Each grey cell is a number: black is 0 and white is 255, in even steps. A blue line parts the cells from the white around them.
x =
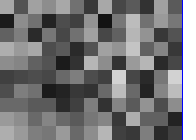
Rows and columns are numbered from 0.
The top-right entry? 90
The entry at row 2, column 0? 97
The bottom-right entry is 64
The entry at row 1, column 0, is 27
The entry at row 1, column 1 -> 141
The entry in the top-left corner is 168
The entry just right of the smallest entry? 119
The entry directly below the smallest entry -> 71
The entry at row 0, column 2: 161
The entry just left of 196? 147
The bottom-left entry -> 174
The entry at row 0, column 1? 83
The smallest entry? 19
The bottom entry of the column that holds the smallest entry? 182
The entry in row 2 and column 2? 42

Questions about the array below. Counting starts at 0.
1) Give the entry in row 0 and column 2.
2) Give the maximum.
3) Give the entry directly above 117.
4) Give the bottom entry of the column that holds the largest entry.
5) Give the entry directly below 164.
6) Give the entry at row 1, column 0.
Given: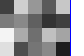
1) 151
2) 244
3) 111
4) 223
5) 30
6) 123

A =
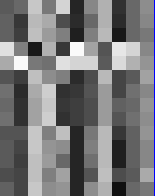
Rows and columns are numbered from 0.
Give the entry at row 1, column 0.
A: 97
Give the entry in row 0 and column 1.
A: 104
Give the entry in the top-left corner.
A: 90
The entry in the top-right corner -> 141
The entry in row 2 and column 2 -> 191
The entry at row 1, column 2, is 185
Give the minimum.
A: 16
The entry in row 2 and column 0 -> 97
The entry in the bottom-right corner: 120
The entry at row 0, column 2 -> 199
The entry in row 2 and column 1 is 62
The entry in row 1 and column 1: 55
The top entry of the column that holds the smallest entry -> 49
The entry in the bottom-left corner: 97

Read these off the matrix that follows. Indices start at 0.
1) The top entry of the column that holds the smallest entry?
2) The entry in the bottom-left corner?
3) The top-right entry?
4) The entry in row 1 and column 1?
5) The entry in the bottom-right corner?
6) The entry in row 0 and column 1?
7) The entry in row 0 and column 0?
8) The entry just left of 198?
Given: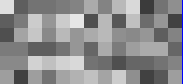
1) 59
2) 158
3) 143
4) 123
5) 158
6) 94
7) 223
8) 164

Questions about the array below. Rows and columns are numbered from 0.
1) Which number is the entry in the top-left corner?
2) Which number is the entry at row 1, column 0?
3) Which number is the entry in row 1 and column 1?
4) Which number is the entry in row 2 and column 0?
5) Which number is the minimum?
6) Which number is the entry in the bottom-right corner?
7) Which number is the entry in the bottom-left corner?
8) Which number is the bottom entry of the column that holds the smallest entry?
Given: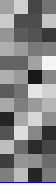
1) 162
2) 202
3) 77
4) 148
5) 24
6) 121
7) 127
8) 37

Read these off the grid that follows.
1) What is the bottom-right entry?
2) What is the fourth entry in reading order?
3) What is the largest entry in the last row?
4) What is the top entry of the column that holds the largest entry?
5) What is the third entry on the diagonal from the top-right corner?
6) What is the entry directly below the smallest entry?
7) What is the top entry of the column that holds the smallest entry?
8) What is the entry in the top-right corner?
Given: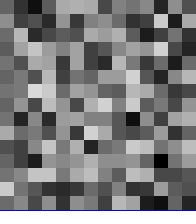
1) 36
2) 92
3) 183
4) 15
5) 64
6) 72
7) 36
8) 80
